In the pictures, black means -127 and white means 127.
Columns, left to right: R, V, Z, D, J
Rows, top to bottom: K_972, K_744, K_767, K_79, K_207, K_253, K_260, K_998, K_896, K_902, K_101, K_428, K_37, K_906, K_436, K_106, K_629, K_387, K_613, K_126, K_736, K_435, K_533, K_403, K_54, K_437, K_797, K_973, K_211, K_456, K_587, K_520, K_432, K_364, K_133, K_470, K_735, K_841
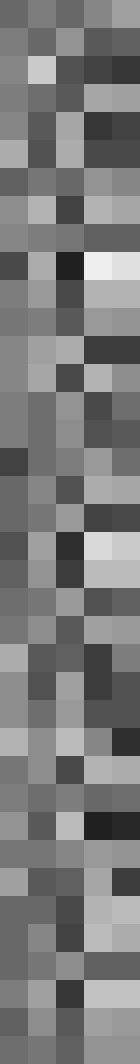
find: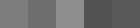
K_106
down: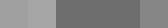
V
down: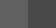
Z
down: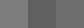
R
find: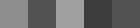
K_54

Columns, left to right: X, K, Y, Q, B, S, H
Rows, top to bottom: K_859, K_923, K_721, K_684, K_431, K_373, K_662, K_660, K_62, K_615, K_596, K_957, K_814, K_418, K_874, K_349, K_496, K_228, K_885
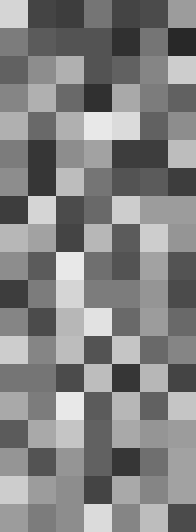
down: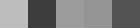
H
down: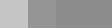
Y
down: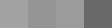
S
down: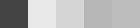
Y

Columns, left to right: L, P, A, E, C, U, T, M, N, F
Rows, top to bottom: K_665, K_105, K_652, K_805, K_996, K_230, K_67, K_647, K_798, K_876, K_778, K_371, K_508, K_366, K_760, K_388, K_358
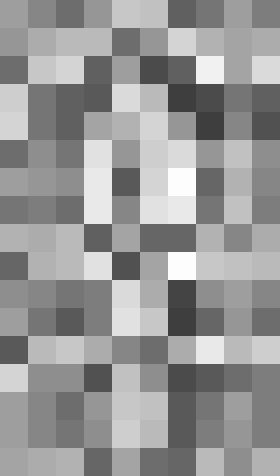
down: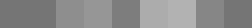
P
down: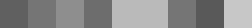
A
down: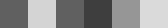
T
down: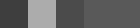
T
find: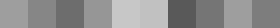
K_760
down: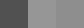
E

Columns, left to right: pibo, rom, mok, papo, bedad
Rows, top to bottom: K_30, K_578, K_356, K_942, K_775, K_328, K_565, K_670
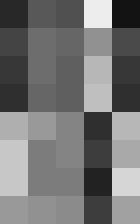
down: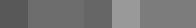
rom
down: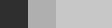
pibo
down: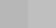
papo
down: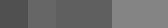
mok
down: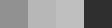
papo
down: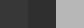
bedad

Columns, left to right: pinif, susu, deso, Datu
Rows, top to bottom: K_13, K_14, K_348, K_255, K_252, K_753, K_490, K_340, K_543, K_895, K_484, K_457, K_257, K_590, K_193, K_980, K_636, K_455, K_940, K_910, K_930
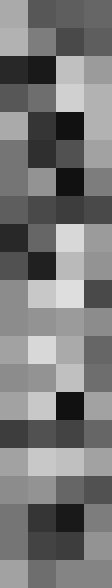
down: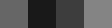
deso
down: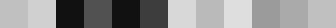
deso
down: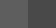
deso
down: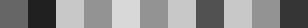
susu
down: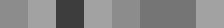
pinif

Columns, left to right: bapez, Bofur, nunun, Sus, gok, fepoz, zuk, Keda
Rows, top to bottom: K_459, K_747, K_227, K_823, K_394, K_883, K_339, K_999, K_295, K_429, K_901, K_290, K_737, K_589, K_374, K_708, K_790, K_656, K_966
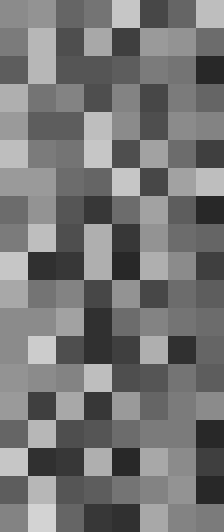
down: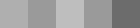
bapez
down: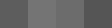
nunun
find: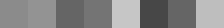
K_459
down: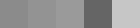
bapez
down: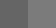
fepoz
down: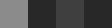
Keda
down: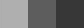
Sus

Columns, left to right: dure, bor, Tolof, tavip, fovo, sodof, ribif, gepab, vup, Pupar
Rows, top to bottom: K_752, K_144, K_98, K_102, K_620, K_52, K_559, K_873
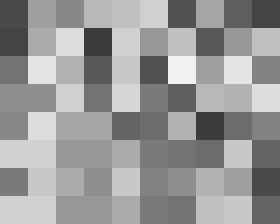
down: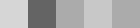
fovo
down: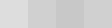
bor
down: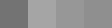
tavip
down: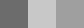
vup
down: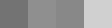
dure

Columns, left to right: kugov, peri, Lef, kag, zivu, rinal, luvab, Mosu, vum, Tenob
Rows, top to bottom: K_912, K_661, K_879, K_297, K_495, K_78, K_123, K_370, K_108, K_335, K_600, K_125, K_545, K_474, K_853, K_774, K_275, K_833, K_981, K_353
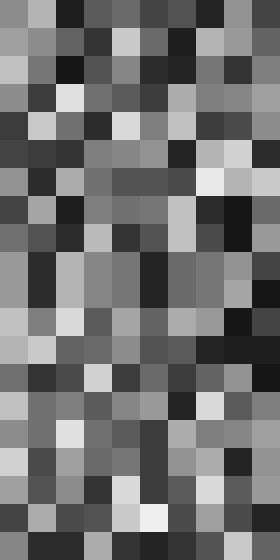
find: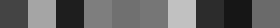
K_370
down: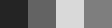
Mosu
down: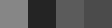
vum
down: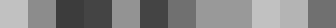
kugov

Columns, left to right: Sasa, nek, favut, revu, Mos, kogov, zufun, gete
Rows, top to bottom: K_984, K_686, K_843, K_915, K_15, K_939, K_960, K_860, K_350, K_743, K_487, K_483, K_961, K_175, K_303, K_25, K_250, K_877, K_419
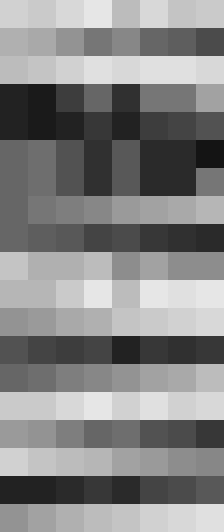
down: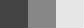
revu
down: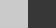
kogov
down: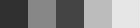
revu

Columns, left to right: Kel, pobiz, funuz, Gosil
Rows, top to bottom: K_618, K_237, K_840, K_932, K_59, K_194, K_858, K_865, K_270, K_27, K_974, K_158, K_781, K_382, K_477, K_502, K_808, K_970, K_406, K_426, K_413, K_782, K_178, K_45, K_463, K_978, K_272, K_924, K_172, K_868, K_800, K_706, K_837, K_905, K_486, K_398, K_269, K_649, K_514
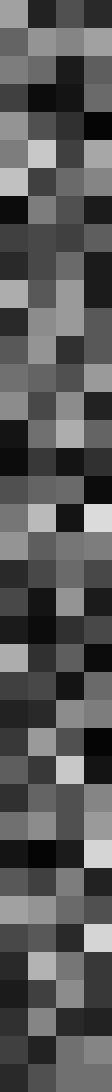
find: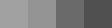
K_837
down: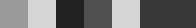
Gosil
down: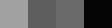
Gosil
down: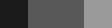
Gosil
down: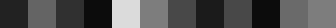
Gosil
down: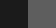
Gosil

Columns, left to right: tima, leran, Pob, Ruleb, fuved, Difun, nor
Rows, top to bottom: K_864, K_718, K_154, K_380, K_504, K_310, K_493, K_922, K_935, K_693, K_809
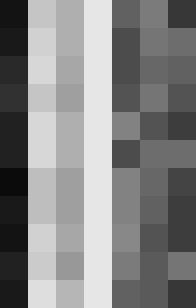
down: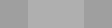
Pob
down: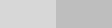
leran
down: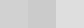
leran
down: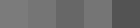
Difun

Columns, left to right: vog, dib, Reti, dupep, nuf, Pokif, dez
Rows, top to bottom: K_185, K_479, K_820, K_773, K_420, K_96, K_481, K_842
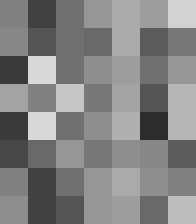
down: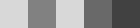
dib
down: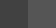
dib
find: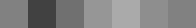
K_481
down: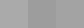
nuf
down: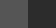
Pokif
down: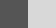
dib

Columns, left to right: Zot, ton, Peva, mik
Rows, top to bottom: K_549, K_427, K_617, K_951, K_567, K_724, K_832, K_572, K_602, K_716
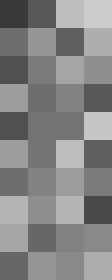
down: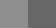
ton
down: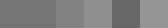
ton
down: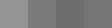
ton

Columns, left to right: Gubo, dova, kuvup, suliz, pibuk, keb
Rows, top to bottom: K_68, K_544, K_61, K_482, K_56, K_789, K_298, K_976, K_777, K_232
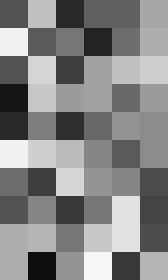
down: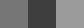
kuvup
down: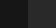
Gubo

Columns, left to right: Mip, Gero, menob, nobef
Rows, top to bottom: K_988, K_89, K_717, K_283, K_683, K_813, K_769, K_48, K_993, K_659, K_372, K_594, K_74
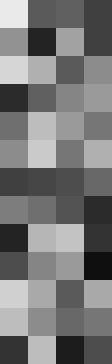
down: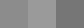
nobef
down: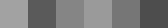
menob
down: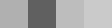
Gero

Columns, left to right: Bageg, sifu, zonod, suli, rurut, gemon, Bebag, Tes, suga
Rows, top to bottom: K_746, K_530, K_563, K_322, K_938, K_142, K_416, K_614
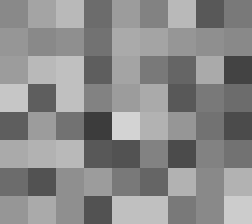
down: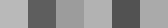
sifu
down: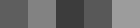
suli
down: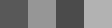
Bebag

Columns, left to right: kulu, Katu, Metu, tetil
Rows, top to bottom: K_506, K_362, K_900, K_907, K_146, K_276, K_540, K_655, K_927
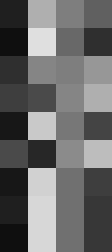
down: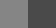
Katu
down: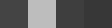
tetil
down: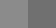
Metu
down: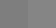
Metu
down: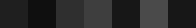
kulu

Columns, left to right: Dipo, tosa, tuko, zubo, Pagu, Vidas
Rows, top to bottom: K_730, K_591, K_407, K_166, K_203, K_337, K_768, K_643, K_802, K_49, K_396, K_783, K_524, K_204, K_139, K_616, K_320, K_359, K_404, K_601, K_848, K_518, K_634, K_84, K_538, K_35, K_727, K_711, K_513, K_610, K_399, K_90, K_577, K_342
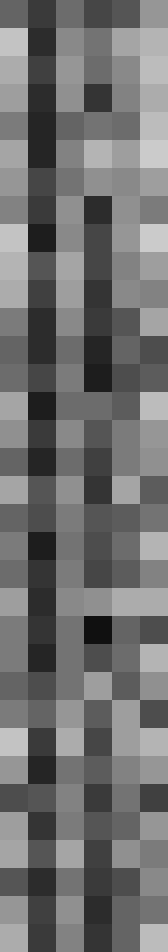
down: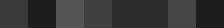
tosa
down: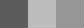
Vidas
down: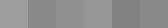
Pagu
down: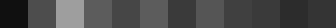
zubo
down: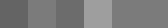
Dipo
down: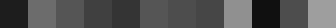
zubo
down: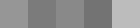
Vidas

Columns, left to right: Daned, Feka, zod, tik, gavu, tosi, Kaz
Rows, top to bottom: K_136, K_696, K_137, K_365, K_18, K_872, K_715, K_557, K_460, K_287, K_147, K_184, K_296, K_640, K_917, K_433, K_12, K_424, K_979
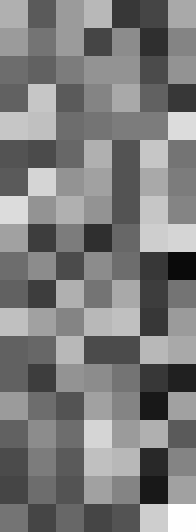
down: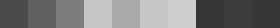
tosi
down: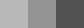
zod
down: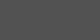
gavu
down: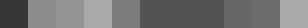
gavu
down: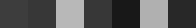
tosi
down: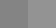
Kaz
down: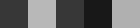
tosi

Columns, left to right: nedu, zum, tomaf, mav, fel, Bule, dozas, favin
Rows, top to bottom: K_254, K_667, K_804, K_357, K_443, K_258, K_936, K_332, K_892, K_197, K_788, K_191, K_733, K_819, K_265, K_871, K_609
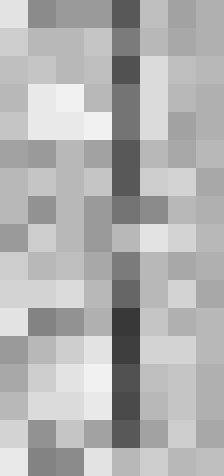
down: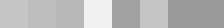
mav
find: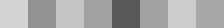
K_871
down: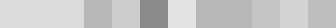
Bule
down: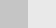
zum
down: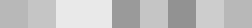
zum
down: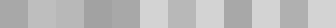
dozas
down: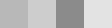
Bule

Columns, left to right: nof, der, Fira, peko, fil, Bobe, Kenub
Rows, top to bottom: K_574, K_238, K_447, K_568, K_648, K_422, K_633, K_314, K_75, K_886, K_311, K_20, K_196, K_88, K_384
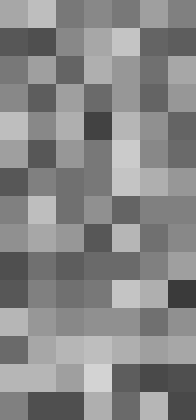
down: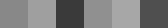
Kenub
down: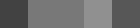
peko
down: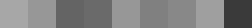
Kenub
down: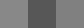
der
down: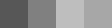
der
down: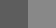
der

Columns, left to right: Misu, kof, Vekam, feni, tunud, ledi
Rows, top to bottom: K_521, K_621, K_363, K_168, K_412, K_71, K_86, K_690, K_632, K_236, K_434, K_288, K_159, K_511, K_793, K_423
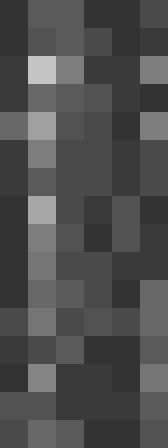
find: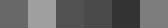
K_412
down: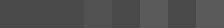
Vekam
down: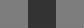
ledi
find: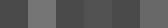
K_288
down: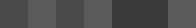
Vekam
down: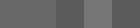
ledi

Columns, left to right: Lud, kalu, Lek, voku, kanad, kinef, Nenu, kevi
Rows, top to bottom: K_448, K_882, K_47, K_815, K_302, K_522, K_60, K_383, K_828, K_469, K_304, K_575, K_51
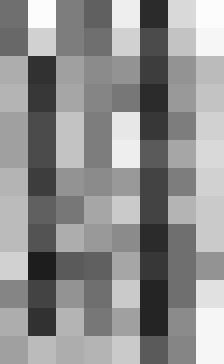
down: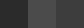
kinef
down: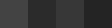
kinef
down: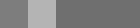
Nenu
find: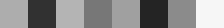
K_575

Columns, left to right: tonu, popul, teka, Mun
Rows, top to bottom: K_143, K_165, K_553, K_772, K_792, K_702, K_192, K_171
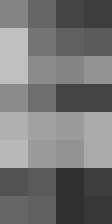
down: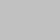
tonu
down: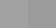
popul
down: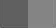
teka
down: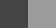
teka
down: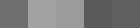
popul
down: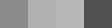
tonu

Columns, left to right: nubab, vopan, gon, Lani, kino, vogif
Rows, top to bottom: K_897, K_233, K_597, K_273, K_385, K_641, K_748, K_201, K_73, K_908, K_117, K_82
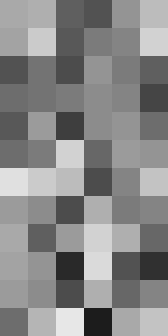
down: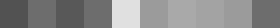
nubab
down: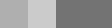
vopan
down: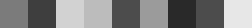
gon

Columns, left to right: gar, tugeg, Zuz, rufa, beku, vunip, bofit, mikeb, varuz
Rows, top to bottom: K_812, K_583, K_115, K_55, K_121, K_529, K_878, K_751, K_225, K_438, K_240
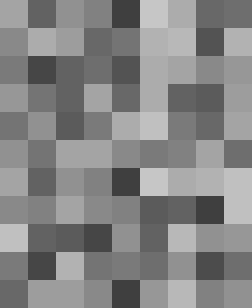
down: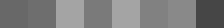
rufa
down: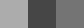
tugeg

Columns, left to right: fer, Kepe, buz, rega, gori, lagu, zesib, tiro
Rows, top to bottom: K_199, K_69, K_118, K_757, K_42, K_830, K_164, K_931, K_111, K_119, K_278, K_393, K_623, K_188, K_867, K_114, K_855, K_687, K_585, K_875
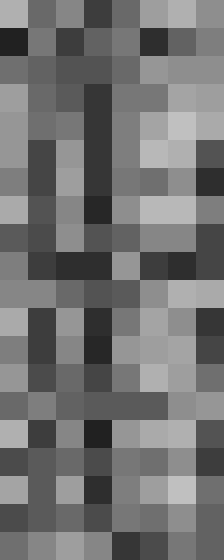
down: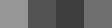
tiro
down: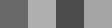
fer

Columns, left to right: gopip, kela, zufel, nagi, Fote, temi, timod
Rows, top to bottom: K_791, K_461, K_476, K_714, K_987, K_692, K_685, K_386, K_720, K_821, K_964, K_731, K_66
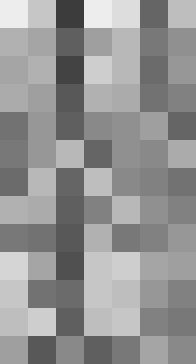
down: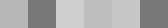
Fote
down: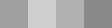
nagi

